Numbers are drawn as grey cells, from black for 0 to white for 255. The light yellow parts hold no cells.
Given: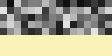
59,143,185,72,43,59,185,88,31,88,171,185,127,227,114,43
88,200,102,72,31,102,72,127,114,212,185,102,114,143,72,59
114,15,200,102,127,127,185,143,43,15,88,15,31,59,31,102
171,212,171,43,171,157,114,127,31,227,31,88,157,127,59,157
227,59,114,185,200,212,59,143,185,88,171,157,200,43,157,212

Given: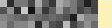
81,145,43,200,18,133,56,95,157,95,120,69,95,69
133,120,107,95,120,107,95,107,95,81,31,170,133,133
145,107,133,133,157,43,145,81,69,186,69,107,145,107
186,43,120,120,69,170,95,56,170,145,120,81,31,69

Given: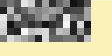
33,190,73,103,148,132,148,163,148,59,73,73,163
87,118,87,230,205,59,163,47,103,132,18,33,87
118,217,190,163,132,33,217,103,103,118,118,59,190
205,47,33,245,190,205,217,87,190,177,33,148,59
217,18,73,87,47,73,18,47,73,245,33,217,18
230,118,177,73,87,132,163,118,59,230,118,103,163

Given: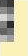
83,58
98,113
129,45
142,113
186,158
214,173

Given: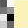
88,247
119,150
204,103
232,7

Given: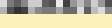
177,80,50,64,177,135,121,121,165,107,107,218,95,189,218,135
218,121,95,135,205,205,95,80,234,64,151,189,135,205,151,80

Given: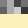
97,172,204,53
128,172,69,113
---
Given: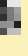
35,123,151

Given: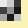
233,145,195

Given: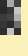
46,55,175

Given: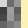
214,160,110

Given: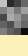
194,160,151,104

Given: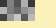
55,124,198

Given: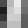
75,201,204,93
